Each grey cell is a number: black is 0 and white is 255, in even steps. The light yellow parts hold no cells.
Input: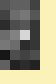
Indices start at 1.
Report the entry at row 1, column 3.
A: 96
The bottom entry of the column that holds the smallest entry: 96
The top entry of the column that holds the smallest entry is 86
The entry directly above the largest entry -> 86
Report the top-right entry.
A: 66
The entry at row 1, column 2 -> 96

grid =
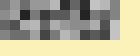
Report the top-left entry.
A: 122
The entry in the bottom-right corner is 195
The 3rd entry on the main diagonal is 173
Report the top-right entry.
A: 131
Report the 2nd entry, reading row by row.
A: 152
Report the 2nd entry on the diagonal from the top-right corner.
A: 101
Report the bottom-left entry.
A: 131
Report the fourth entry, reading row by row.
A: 152
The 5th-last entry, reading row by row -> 161

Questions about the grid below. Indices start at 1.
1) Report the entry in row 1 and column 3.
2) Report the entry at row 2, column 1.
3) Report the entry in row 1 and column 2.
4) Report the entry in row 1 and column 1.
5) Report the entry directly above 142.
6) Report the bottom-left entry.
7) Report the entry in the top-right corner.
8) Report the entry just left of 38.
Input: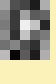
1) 68
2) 133
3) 80
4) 162
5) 122
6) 186
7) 174
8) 196

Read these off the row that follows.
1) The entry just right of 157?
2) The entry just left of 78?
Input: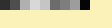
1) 5
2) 47

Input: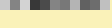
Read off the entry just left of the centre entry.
75
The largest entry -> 211

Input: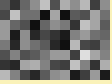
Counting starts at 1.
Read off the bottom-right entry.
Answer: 27
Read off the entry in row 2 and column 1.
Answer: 71
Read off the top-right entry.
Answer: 142
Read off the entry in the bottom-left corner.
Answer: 184
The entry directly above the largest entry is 71
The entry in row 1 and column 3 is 102
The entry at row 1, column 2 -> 51
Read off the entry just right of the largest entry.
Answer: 165
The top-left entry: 91
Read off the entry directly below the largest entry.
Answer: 130
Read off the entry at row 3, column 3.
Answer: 80
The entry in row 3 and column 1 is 154
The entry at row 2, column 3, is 112
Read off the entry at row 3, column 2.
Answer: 102
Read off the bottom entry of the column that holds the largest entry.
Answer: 62

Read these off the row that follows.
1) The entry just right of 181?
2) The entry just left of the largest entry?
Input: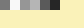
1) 90
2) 120

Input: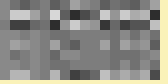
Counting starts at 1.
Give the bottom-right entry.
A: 75
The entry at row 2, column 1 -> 137
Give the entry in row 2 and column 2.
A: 203
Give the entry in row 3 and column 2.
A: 64
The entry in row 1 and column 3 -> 94
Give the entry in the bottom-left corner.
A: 137
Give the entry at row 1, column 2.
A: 113
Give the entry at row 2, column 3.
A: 203
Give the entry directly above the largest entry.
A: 94
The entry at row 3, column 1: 125
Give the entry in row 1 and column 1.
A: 137
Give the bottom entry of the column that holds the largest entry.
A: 181
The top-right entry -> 161
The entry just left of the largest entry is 125
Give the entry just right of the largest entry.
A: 94
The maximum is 215

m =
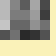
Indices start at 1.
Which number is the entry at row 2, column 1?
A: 185
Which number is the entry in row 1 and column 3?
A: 92
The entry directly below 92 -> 124
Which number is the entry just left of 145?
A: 103
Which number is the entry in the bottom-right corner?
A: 82
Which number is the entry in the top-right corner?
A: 73

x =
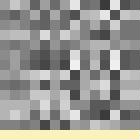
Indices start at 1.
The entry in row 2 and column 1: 117
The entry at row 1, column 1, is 159
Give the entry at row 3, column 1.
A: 139
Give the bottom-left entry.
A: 129
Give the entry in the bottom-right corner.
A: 139
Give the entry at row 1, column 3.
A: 169
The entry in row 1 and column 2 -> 199
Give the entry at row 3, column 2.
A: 148
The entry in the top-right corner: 98
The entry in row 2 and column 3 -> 129
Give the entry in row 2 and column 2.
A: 98

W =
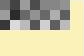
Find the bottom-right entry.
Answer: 186
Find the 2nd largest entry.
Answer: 207
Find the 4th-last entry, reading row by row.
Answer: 85
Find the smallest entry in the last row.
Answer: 55
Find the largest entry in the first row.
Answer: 156
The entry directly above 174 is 134

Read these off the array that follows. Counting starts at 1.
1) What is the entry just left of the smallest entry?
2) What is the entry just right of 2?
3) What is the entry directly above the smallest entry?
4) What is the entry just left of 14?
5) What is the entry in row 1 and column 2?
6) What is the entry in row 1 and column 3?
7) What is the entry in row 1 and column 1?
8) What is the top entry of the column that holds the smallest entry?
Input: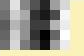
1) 49
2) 101
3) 61
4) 73
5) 226
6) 134
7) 123
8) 37
